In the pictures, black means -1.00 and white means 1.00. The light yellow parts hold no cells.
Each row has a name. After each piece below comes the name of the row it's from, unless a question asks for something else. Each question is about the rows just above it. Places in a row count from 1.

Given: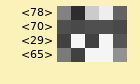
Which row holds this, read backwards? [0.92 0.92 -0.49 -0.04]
<65>
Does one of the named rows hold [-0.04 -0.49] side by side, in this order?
yes
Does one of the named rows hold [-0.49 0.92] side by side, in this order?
yes
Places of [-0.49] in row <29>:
1 3
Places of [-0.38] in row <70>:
1 3 4

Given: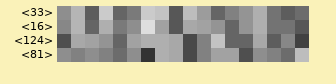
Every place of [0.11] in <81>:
1 3 6 15
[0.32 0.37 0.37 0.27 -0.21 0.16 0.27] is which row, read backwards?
<124>
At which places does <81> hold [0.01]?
2 4 11 16
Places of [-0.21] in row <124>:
5 13 14
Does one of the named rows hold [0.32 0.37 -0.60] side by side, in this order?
no
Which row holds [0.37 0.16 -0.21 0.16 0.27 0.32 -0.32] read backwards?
<16>

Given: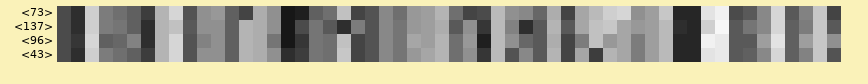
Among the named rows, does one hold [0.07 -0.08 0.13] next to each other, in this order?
no
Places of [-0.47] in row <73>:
14 22 30 37 56
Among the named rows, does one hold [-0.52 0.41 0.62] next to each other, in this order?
no
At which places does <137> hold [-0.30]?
10 20 29 35 37 49 56

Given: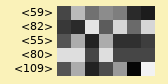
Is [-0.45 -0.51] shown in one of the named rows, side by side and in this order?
no
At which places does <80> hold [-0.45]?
3 5 6 7
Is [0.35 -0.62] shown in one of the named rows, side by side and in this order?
yes
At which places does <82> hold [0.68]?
5 7
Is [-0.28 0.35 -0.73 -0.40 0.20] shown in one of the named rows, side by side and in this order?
no
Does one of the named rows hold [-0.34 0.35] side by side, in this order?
yes

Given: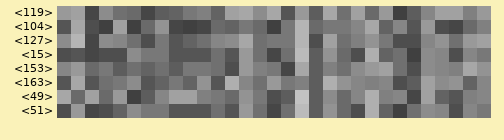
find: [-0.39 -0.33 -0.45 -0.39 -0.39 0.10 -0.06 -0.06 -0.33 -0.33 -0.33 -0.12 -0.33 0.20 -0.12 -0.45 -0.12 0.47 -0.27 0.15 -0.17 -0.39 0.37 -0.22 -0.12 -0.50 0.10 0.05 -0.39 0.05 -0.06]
<15>
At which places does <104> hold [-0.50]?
4 6 10 16
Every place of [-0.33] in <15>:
2 9 10 11 13
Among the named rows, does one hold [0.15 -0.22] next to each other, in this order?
yes
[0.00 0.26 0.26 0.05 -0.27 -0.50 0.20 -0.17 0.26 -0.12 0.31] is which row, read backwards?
<119>

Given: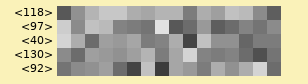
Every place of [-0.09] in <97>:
7 15
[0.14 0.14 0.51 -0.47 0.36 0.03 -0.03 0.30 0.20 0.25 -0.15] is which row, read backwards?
<40>
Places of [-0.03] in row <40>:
7 15 16
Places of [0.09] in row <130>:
1
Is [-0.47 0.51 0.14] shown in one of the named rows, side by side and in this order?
yes
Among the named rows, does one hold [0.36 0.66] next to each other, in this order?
yes

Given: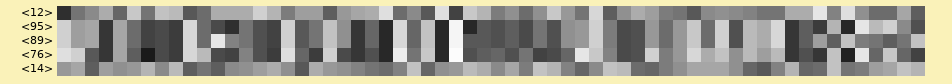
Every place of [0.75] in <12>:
24 28 57
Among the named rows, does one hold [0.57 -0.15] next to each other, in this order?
yes
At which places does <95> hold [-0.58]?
4 22 53
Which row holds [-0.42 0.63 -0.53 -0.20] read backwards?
<76>
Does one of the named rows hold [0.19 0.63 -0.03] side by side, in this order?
yes

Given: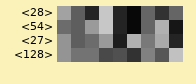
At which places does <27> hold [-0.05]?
7
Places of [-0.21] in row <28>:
7 9

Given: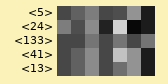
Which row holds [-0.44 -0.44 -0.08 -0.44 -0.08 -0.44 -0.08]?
<133>
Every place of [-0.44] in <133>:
1 2 4 6
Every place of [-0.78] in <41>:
7

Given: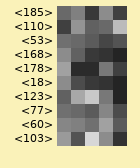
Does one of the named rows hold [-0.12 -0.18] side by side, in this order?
yes
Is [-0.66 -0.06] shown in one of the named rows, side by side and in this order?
yes

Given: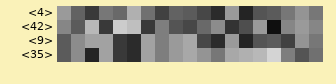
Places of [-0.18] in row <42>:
11
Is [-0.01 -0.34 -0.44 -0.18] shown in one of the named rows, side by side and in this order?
yes
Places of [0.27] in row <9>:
3 4 7

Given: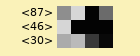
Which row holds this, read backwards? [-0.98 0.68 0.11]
<87>
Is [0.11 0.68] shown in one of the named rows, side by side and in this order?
yes
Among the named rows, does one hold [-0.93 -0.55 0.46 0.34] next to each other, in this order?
no
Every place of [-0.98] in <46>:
2 3 4
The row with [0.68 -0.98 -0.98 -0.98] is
<46>
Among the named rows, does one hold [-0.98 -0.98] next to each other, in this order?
yes

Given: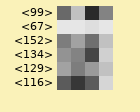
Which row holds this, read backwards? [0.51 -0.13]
<152>
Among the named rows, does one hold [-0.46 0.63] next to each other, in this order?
yes
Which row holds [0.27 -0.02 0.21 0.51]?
<129>
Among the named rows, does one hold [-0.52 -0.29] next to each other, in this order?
no
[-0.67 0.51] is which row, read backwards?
<99>
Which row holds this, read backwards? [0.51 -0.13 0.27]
<152>
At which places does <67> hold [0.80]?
1 2 4

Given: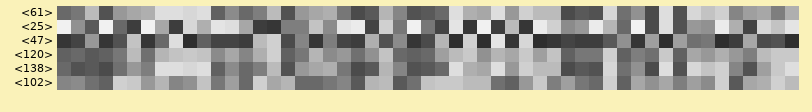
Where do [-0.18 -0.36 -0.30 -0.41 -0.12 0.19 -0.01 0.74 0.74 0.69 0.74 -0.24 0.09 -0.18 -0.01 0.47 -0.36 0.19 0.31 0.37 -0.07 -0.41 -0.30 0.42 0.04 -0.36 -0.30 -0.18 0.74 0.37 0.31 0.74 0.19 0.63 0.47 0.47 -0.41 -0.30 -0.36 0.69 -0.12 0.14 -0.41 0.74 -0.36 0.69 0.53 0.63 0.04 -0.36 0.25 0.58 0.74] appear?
<138>
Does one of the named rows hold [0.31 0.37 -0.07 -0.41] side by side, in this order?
yes

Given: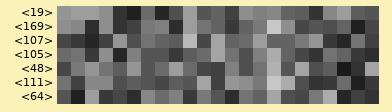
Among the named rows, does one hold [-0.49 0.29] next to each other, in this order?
no
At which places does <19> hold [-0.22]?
12 17
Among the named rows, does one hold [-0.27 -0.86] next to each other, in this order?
no
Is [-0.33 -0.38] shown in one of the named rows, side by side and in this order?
yes

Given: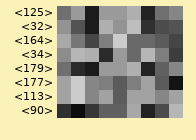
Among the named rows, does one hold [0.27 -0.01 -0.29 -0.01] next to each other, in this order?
no
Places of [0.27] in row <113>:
1 4 6 7 9
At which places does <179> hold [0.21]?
4 5
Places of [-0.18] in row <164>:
6 7
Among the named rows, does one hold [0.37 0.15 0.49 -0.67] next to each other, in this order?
no

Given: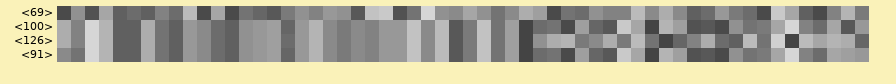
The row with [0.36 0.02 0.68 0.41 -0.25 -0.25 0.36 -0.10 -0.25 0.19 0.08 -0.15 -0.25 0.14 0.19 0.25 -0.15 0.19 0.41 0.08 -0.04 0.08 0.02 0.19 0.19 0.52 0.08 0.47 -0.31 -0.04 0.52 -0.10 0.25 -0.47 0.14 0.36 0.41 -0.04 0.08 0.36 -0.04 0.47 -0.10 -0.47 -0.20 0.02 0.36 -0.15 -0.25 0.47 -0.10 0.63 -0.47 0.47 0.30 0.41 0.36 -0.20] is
<126>
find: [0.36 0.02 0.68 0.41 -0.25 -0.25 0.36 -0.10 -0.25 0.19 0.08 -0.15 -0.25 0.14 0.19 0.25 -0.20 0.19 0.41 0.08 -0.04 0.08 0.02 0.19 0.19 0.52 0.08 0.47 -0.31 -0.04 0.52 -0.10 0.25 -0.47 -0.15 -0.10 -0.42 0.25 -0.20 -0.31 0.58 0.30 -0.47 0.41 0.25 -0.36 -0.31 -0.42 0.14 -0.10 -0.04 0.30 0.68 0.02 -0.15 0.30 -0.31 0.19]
<100>
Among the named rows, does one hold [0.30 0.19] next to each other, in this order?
no
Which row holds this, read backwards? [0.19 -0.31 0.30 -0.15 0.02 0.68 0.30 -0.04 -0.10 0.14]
<100>
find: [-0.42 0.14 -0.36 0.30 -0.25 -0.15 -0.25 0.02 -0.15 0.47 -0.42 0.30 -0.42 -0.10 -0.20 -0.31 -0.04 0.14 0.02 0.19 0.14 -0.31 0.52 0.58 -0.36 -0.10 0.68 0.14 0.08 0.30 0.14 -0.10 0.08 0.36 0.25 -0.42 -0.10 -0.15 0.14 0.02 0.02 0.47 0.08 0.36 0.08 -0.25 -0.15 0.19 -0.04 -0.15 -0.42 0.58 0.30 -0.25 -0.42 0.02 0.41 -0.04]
<69>
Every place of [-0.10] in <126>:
8 32 43 51
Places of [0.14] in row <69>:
2 18 21 28 31 39

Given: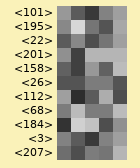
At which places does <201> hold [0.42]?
3 4 5
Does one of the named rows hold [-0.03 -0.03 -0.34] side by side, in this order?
yes
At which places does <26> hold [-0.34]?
1 2 5
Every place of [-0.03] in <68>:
1 3 4

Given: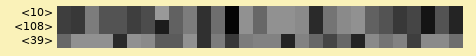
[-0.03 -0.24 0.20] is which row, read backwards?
<10>
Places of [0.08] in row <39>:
7 23 27 28
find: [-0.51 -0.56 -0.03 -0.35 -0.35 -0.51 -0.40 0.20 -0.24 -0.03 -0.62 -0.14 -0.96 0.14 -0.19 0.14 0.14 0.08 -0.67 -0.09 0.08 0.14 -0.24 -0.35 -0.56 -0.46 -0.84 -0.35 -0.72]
<10>
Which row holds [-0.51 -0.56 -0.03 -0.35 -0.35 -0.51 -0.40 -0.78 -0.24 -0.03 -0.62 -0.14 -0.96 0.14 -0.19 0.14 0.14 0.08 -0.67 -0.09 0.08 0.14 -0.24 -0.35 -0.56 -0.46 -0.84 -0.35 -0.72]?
<108>
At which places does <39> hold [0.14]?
2 3 4 6 10
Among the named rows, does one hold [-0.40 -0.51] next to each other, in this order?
no

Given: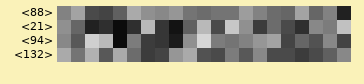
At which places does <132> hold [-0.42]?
12 16 17 19
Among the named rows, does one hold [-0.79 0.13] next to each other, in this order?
yes
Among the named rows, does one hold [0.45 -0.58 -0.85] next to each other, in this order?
yes
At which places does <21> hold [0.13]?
1 14
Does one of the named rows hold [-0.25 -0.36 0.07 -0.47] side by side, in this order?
no
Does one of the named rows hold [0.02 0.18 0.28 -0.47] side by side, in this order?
yes

